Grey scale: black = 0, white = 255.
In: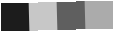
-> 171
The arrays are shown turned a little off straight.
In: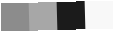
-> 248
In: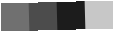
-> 199
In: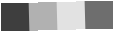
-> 110
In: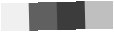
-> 191
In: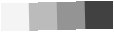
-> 65
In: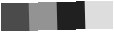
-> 221
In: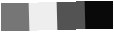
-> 9
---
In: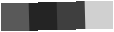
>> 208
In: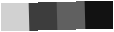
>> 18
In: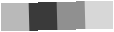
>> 215
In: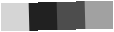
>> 161
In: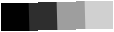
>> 208
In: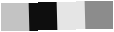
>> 140
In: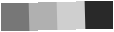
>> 41
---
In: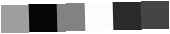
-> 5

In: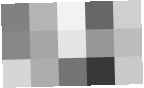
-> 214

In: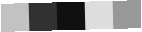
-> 194

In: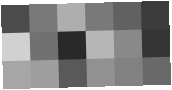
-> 158

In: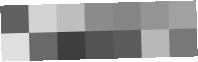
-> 62

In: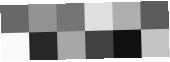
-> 39

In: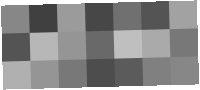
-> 120

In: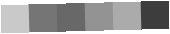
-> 117

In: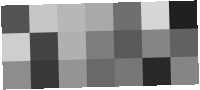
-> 148

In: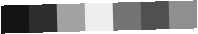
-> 162
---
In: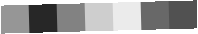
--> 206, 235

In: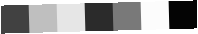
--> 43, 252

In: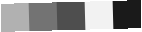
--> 78, 242

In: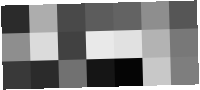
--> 233, 233

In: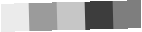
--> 198, 235

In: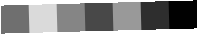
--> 72, 218
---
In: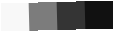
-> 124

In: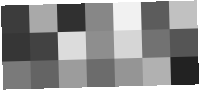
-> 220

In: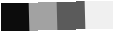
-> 162

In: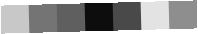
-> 200

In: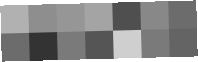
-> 177

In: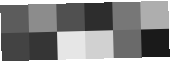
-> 209
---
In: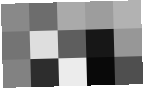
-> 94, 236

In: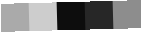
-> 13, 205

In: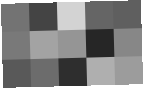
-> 149, 211

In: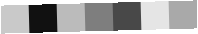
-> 126, 229

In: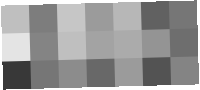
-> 163, 228

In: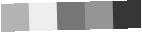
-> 118, 238

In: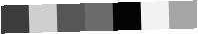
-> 108, 242
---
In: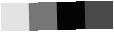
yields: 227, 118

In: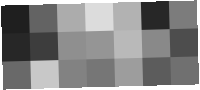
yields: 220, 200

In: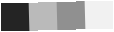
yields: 241, 186

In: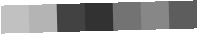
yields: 193, 180

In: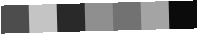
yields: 196, 164

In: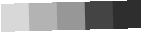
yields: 216, 179

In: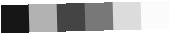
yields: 251, 220

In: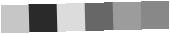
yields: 220, 198

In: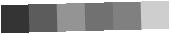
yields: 206, 148

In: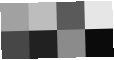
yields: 230, 189
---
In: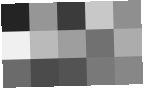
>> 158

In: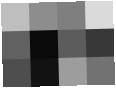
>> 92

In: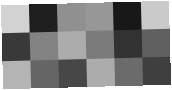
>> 172

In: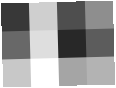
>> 40

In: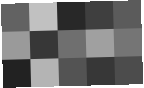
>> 111

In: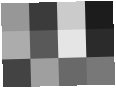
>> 229

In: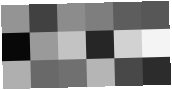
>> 195
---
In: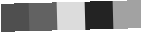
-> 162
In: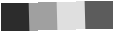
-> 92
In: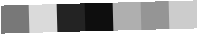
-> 204
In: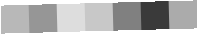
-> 171
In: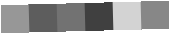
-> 135
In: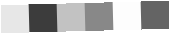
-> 100
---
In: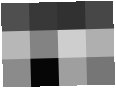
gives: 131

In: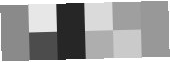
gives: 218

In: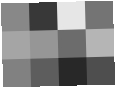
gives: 150

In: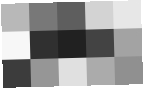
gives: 33

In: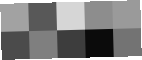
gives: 214

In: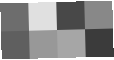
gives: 224

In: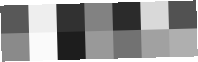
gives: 43

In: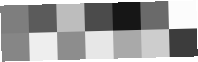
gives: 22
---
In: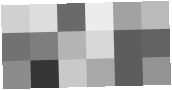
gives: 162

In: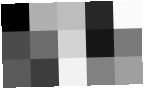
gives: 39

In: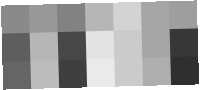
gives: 166

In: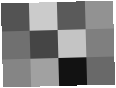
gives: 90

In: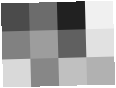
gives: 33

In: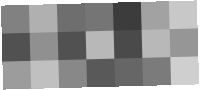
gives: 162

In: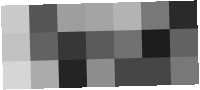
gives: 120
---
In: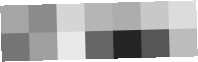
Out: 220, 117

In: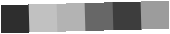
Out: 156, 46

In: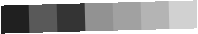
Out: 209, 32

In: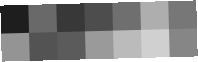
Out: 119, 148

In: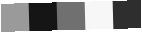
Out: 46, 154

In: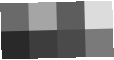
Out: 220, 41
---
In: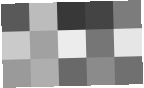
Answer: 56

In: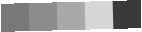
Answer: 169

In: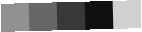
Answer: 56

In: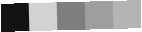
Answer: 126

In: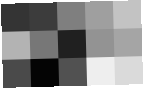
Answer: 127

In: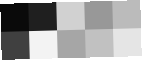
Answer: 209

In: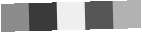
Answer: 239

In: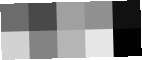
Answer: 160

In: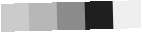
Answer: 140
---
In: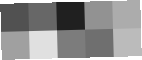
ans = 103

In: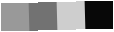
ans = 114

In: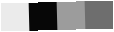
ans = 7

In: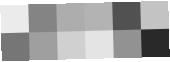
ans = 132

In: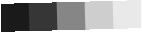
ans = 54

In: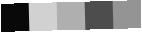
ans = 209

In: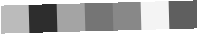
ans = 45

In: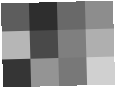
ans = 46

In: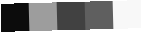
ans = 157
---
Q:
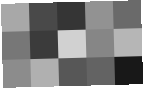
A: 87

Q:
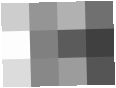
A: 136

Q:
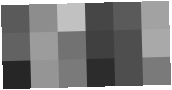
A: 44

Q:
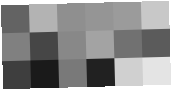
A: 33

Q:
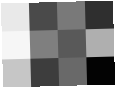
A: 61

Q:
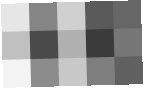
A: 200

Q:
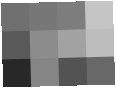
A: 133

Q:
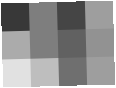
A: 190

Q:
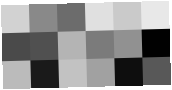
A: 161

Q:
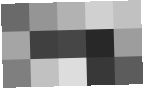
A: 221
